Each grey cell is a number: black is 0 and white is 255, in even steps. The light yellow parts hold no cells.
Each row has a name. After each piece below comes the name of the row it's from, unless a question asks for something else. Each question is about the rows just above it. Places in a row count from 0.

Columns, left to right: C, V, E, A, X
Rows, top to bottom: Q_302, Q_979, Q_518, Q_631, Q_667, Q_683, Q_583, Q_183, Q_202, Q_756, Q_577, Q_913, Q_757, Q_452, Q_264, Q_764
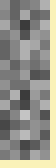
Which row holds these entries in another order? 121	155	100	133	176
Q_683
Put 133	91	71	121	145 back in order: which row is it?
Q_264
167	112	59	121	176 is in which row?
Q_518
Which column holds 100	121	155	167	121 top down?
A
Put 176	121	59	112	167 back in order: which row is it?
Q_518
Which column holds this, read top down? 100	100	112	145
V
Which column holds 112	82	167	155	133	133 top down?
A

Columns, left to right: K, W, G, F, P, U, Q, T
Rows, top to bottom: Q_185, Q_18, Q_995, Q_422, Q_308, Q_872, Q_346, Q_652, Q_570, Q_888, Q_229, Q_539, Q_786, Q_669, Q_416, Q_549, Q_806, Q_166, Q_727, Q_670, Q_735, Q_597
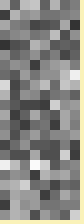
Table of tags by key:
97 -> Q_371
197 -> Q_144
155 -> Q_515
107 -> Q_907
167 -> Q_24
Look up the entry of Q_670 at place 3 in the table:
Q_515
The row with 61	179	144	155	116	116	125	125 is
Q_735

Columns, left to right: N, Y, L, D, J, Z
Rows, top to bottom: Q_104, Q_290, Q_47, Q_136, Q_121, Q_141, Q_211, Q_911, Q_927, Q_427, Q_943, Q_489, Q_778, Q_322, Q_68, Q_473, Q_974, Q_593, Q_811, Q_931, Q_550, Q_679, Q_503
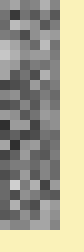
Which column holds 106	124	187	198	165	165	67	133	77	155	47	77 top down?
N
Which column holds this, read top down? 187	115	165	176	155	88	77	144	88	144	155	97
Y

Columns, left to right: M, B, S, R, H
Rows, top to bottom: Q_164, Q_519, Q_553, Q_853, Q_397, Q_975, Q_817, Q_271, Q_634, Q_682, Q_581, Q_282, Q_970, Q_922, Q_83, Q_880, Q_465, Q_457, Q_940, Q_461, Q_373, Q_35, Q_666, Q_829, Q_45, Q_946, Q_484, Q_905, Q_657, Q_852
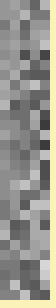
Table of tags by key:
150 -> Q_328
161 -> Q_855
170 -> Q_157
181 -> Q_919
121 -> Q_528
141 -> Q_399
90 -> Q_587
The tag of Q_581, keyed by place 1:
Q_587
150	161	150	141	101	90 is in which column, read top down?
R
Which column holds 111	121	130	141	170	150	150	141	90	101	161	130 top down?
B
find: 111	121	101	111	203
Q_905
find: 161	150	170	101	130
Q_817

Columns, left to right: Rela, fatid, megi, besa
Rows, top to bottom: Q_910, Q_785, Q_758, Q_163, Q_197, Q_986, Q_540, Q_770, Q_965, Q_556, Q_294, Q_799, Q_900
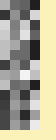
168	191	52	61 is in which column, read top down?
Rela
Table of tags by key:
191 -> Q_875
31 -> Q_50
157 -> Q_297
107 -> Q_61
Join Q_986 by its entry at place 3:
Q_50
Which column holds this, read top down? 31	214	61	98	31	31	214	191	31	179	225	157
besa

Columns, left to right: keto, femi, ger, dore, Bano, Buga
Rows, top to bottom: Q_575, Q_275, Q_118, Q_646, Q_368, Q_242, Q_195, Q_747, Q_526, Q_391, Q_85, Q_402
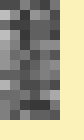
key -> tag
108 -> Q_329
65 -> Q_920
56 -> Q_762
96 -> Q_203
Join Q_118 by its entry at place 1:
Q_920
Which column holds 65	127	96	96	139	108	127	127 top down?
Bano
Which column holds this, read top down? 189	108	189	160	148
keto

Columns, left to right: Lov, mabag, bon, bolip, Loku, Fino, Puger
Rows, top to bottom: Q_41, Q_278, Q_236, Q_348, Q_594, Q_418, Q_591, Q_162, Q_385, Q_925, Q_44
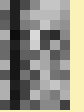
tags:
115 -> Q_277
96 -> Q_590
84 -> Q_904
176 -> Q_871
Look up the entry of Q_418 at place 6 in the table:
Q_277
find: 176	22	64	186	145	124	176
Q_925
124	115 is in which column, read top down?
Fino
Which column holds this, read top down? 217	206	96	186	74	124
bolip

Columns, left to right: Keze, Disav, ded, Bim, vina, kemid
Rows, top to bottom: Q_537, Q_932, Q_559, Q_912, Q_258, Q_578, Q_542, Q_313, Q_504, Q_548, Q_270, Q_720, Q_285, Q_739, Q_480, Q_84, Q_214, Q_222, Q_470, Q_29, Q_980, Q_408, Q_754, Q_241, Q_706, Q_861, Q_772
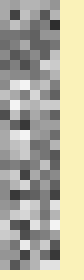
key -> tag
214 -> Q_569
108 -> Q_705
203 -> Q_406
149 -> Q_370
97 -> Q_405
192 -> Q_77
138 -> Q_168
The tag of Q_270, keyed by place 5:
Q_406
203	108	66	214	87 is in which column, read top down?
ded
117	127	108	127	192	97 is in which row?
Q_214
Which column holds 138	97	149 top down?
Keze
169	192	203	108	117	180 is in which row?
Q_480
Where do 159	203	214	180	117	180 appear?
Q_408

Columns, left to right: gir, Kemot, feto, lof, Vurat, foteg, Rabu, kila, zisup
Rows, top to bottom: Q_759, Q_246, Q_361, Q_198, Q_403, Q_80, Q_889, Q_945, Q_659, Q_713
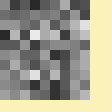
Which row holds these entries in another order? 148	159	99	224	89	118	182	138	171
Q_945
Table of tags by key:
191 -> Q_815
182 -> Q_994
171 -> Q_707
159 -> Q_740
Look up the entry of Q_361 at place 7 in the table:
Q_994
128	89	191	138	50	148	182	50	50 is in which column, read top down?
foteg
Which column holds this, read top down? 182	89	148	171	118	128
Kemot
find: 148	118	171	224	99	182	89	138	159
Q_945

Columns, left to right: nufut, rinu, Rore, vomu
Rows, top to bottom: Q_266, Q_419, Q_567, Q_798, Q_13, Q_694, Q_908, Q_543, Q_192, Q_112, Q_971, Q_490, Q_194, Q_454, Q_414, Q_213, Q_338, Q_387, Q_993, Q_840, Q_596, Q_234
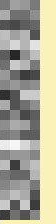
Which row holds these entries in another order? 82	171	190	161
Q_840
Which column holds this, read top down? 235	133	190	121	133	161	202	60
nufut
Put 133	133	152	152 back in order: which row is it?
Q_213
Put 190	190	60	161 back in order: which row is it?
Q_338
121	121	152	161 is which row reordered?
Q_266
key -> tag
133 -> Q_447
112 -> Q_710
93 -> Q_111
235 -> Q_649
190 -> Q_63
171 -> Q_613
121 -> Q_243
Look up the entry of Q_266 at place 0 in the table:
Q_243
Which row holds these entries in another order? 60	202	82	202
Q_596

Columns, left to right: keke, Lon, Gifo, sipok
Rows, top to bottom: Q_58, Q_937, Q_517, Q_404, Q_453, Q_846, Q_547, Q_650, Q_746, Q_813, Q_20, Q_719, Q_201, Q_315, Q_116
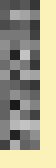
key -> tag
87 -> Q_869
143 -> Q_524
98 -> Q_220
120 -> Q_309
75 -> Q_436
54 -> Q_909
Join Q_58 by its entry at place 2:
Q_869
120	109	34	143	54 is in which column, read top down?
Lon
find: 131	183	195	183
Q_201
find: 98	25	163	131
Q_20
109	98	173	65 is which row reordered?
Q_116
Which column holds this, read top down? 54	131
sipok
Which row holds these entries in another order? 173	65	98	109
Q_116

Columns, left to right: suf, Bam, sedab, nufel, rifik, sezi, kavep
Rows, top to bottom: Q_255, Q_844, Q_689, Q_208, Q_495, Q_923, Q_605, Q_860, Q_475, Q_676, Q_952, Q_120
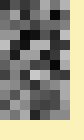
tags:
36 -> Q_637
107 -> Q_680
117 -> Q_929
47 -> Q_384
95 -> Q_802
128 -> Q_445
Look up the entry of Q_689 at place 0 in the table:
Q_929
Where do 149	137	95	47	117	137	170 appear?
Q_475
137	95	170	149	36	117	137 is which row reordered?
Q_120
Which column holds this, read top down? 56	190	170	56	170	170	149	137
kavep

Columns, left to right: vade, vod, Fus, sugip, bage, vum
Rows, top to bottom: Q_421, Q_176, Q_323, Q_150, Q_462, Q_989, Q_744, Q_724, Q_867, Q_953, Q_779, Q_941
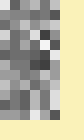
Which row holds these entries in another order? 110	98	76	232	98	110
Q_989
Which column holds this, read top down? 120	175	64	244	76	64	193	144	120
bage
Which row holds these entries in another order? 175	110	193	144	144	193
Q_867
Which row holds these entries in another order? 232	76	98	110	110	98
Q_989
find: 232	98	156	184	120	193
Q_421
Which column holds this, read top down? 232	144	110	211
vade
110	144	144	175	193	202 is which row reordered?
Q_323

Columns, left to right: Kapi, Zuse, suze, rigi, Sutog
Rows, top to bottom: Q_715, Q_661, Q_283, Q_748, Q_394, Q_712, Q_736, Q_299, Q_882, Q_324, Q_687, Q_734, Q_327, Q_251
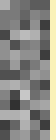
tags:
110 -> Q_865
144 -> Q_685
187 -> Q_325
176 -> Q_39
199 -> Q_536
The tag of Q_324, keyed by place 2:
Q_536
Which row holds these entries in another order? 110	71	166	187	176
Q_748
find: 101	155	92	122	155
Q_736
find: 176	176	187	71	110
Q_734
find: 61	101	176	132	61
Q_327
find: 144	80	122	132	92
Q_394

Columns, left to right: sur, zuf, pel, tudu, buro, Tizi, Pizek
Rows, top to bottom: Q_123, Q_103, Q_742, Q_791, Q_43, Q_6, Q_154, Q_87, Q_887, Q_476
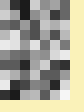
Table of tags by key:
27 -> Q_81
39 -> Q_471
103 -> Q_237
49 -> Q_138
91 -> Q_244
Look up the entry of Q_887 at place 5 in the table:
Q_471
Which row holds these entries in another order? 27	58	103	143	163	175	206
Q_103
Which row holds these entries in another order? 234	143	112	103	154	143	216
Q_6
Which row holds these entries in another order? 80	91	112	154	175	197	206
Q_742

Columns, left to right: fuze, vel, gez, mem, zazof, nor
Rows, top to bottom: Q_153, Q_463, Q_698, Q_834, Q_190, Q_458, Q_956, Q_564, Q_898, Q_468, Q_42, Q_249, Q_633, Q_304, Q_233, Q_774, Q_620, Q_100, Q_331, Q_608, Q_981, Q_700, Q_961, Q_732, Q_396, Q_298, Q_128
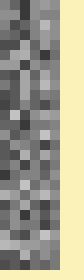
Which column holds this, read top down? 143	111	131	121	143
nor
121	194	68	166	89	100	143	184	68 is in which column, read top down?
zazof
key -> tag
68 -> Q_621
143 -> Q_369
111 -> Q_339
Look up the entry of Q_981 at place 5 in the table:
Q_339
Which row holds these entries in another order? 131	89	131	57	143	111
Q_700
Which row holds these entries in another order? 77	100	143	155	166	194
Q_732
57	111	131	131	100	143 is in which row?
Q_100

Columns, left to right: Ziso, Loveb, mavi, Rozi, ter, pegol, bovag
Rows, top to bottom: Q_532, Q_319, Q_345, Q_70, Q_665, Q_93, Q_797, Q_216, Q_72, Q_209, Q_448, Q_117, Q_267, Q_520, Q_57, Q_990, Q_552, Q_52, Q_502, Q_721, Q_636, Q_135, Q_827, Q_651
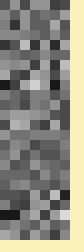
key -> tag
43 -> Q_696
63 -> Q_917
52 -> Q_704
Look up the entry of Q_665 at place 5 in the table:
Q_696
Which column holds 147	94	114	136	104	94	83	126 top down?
Ziso
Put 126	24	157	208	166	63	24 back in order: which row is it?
Q_72

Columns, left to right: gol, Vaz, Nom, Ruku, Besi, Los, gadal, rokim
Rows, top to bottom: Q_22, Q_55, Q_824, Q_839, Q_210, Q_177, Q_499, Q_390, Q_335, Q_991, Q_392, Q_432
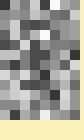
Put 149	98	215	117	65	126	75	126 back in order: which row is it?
Q_499
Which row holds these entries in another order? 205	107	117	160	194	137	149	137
Q_55
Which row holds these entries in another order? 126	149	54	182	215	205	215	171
Q_991
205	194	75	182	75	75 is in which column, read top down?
Ruku
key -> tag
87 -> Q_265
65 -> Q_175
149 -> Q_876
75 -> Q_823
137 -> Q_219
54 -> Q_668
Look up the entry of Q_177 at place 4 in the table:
Q_823
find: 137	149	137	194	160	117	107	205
Q_55

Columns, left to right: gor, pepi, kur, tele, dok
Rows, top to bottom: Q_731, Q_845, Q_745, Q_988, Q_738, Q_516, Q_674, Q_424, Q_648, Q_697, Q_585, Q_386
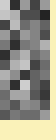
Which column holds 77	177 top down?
dok
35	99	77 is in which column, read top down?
dok
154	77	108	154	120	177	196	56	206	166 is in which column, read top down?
kur
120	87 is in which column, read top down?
gor
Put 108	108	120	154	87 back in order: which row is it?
Q_386
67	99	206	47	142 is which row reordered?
Q_648
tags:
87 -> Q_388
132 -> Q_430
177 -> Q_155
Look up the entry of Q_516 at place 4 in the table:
Q_430

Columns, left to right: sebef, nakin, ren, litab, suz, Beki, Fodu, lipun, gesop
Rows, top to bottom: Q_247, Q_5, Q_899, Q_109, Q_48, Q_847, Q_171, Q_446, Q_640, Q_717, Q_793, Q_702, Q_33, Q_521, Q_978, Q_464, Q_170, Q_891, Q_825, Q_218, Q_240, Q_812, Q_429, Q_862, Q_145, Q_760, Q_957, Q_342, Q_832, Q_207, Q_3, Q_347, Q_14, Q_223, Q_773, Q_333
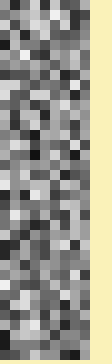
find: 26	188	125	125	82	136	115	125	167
Q_48
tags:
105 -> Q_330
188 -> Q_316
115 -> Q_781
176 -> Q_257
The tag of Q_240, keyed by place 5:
Q_330
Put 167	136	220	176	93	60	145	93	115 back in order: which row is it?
Q_793
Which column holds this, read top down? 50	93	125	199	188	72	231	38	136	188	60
lipun
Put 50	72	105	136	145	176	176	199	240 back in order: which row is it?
Q_847

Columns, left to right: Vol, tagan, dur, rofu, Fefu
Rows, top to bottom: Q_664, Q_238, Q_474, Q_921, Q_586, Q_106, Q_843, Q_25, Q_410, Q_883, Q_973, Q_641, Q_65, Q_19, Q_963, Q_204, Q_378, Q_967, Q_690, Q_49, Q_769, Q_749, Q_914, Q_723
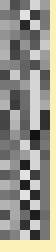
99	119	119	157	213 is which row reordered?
Q_410
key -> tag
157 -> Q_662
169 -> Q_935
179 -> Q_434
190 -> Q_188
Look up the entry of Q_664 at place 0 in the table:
Q_935
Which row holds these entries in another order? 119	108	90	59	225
Q_967

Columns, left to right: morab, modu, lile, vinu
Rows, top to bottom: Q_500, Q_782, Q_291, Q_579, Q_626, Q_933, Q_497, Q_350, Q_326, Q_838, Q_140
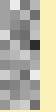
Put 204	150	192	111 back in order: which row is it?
Q_140
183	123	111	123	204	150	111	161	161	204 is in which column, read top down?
lile
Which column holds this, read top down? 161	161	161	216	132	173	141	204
morab

